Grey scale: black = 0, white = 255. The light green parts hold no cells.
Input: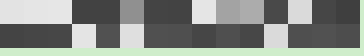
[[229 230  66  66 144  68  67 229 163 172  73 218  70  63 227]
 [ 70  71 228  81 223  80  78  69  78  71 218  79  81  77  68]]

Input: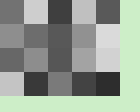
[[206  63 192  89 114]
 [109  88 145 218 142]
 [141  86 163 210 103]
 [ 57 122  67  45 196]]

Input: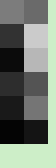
[[106 124]
 [203  50]
 [183  11]
 [ 84  45]
 [117  25]
 [ 20   4]]

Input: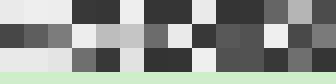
[[238 237  55  54 238  53  53 234  52  53 100 181  75 234]
 [ 94 124 237 189 197 108 234  56  88  82 239  73 122  71]
 [233 228 110  55 226  50  52 239  80  82  56 110  53 233]]

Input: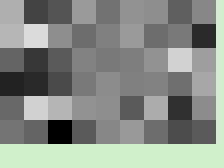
[[ 66  84 153 113 144 143  94 134 176]
 [217 142 109 127 153 110 120  43 182]
 [ 55  90 131 120 125 145 211 157  99]
 [ 39  73 122 140 128 130 112 167  34]
 [209 181 145 141  90 170  47 139 104]
 [100   1  90 135 151 110  76  90 116]]

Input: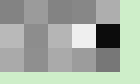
[[155 131 135 174 131]
 [141 181 239  12 185]
 [143 170 156 119 170]]

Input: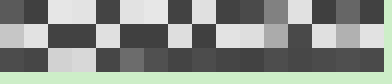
[[ 64 230 227  68 226 231  66 224  66  74 129 225  63 102  65  90]
 [226  66  66 224  64  64 222  64 227 222 171  73 224 177 226 198]
 [ 70 210 216  70 108  80  68  76  69  66  77  71  75  79  74  76]]

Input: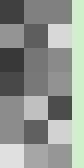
[[128 129  65]
 [ 94 215 148]
 [119 138  56]
 [121 144  74]
 [191  76 140]
 [ 98 209 140]
 [166 150 223]]
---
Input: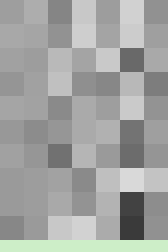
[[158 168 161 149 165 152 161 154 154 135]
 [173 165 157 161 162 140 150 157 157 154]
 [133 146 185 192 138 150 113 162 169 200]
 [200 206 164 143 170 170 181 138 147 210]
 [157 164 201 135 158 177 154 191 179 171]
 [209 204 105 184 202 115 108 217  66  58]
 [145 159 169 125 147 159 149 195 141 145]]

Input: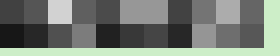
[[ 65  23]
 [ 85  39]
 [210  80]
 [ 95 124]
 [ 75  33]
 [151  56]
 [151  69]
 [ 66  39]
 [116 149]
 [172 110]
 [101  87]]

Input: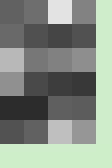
[[ 97 105 184 144  44  82]
 [110  80 119  73  44  97]
 [227  69 129  61  95 191]
 [130  81 142  56  92 150]]

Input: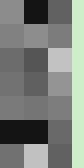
[[140 129 108 114 122  20 113]
 [ 20 141  85  96 117  20 193]
 [ 97 124 194 148 125 105  97]]

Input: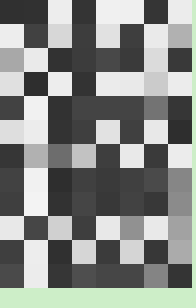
[[ 48 237 168 224  66 222  54  66  63 232  63  74]
 [ 49  65 234  46 241 236 177 241 243  70 237 236]
 [237 215  50 237  50  51 109  46  50 208  48  54]
 [ 52  61  60  51  68  63 194  64  69  62 214  78]
 [240 225  72 235  68 226  62  58  56 232  59  70]
 [239  62  58 233  68  64 233  64  66 145 213  70]
 [ 53 234 219 203 115 232  58  74  56 233  55 132]
 [236 177  57 236  54  46 236 134 139 162 171  52]]

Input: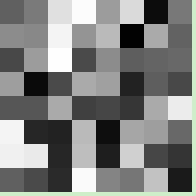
[[ 97 140  73 158  87 244 240  97]
 [123 136 155  11  86  38 234  75]
 [224 244 253  74 169  35  38  43]
 [252 147  75 169  65 186 189 249]
 [156 185 140 159  70  14  30 131]
 [217   2  95  35  55 166 208 119]
 [ 13 169 101  94 169 157  70 194]
 [121  98 105  73 236 104  52  26]]
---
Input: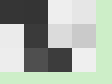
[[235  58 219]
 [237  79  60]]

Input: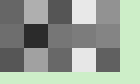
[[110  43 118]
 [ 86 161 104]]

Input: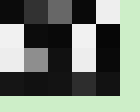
[[241  12   9]
 [237 142  17]]

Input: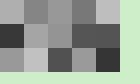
[[ 56 165 148]
 [153 193  81]]

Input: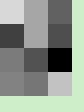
[[ 64 166  78]
 [123  82   0]]

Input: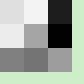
[[236 165   2]
 [128 116 157]]

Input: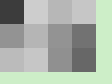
[[147 181 147]
 [187 198 144]]

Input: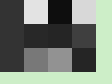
[[ 51  40  37]
 [ 51 120 146]]
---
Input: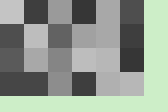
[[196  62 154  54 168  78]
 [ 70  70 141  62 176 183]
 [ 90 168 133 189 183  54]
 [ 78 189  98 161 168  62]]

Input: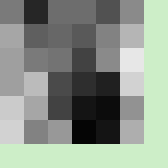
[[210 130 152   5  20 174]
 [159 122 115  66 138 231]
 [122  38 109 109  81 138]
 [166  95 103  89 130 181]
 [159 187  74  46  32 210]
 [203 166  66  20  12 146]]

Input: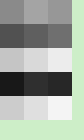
[[204 223 244]
 [197 217 236]
 [138 164 151]
 [ 81  95 111]
 [ 24  47  39]]

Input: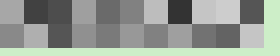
[[137 175  85 144 122 152 129 159 114  99 197]
 [167  65  77 159 106 129 189  51 197 205  85]]

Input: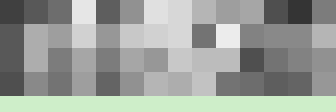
[[ 88 173 158 208 152 201 208 215 115 236 130 137 137 181]
 [ 88 173 123 166 123 166 152 201 187 187  80 115 130 145]
 [ 80 137 115 158 101 145 181 173 194 115 108  95 101 152]
 [ 65  88 108 229  95 145 223 215 181 158 166  80  51 123]]

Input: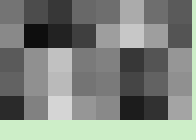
[[ 42 129 213 150 137  28  49 164]
 [ 90 144 193 122 129  55  84 150]
 [ 98 144 186 116 122  69  98 144]
 [116  76  55 104 110 171 110  90]
 [137  14  34  63 158 199 158  84]]

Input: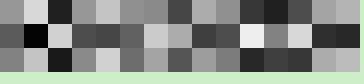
[[ 91   4 209  77  70  97 203 172  63  77 238 130 216  47  40]
 [151 216  32 151 196 144 138  70 172 144  55  32  77 164 180]
 [130 196  25 138 209 109 164  85 157 124  40  63  55 172 188]]

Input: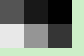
[[232 149  53]
 [ 84  24   1]]

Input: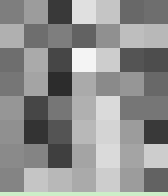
[[132 197 184 170 205 156  98]
 [176 110 126  98 144 190 184]
 [150  70 118 176 218 118 118]
 [144  51  84 184 212 156  57]
 [110 170  70 244 205  84  77]
 [138 132  63 164 218 164 205]
 [126 156  57 224 197 104 110]
 [118 164  44 170 138 150 104]]
